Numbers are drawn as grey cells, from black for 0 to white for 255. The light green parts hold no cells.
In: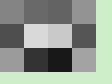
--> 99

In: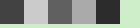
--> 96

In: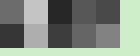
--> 39

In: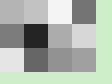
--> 244

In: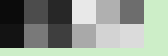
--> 39

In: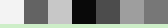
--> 199

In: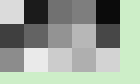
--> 113

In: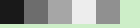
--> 166
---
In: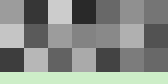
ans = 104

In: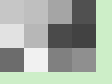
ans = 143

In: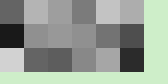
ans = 43

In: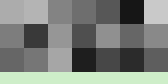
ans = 94

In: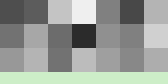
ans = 173

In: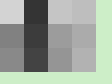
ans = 178
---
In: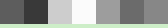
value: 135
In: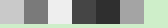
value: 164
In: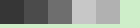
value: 177
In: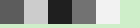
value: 242
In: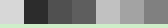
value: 128
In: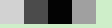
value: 160
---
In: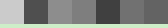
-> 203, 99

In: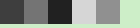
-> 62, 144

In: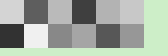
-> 212, 151

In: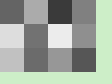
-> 100, 86

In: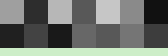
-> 159, 61

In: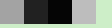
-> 163, 189
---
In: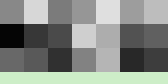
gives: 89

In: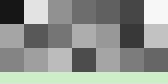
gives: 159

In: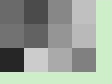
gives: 204

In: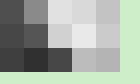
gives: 48

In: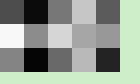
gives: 5

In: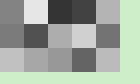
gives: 167
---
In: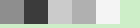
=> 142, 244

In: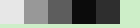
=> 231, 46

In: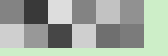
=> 131, 123

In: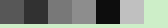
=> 87, 192

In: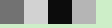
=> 114, 181

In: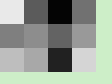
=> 233, 213

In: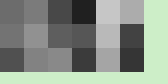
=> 108, 53

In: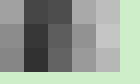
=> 161, 183

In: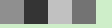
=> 143, 115

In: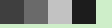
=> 63, 28
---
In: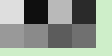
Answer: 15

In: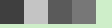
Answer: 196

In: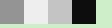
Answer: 238

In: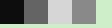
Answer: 99

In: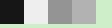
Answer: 238

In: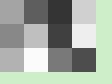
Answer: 93

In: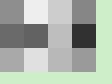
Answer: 238

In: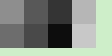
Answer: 88

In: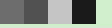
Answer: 80

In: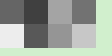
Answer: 65
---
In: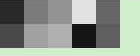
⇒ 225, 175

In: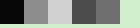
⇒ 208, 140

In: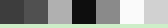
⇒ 250, 209

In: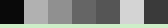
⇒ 212, 177

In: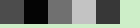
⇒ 195, 112

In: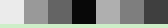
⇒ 235, 175

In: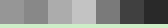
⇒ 195, 172

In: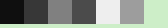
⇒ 238, 157

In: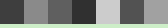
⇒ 204, 161
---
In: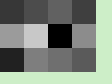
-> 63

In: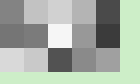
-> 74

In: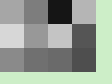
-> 181

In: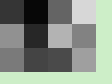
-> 215

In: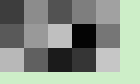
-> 161

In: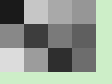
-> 150

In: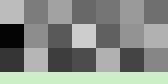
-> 111

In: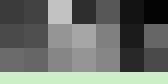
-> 4

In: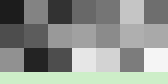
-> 110

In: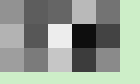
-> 115
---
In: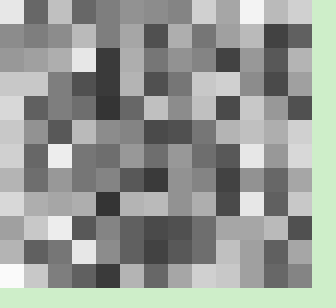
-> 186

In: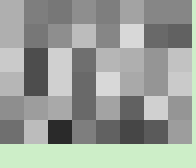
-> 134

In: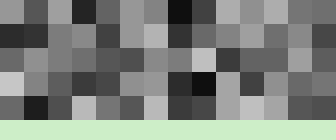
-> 117

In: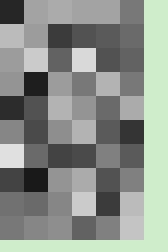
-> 163

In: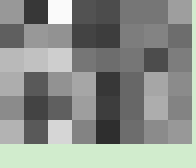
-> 117

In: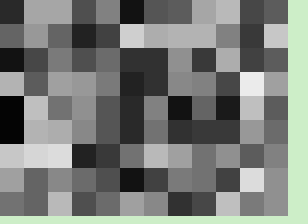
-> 71
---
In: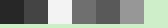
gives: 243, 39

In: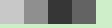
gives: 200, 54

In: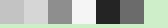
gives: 245, 36

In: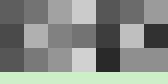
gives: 209, 41

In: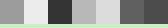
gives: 236, 53

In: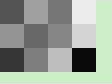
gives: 235, 11

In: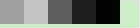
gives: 195, 3

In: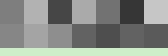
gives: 198, 54

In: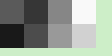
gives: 249, 25
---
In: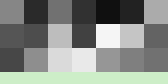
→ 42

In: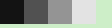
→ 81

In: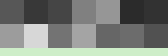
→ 56

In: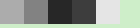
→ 130

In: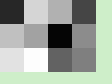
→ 213

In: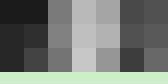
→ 27

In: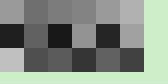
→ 111

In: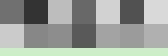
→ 51

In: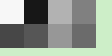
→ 23

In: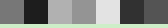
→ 29
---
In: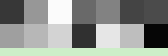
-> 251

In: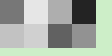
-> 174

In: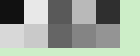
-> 89

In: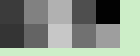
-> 177

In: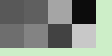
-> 165

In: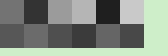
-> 155

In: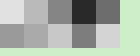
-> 133
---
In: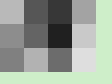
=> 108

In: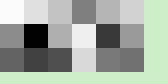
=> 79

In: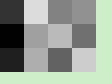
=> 98

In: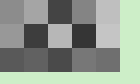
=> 74

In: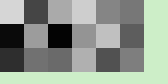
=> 106

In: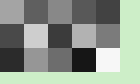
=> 109
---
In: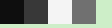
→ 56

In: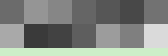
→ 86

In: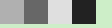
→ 103

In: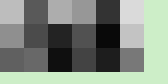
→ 151

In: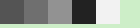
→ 146

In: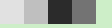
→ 191

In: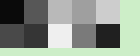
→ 185
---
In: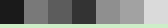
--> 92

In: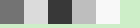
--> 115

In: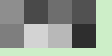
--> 81

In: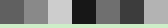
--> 205

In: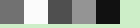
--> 113

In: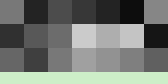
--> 120
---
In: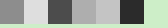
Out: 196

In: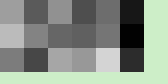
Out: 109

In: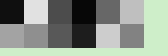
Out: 103

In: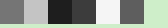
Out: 245

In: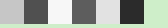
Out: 226

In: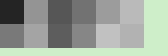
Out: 156

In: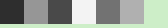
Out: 114

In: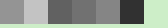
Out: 133

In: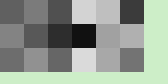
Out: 191

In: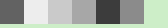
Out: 60
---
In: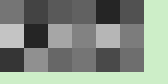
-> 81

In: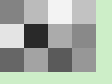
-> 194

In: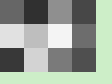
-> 71

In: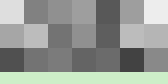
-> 237

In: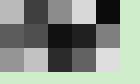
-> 11

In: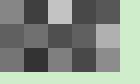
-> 87
